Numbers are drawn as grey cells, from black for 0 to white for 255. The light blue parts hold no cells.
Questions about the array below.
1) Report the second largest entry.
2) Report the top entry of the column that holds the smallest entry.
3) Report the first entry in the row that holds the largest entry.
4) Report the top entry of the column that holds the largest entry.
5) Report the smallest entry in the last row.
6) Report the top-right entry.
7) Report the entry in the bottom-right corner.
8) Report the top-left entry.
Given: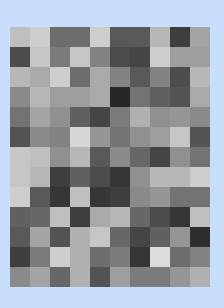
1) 214
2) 89
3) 62
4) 183
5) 83
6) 164
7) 176
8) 191
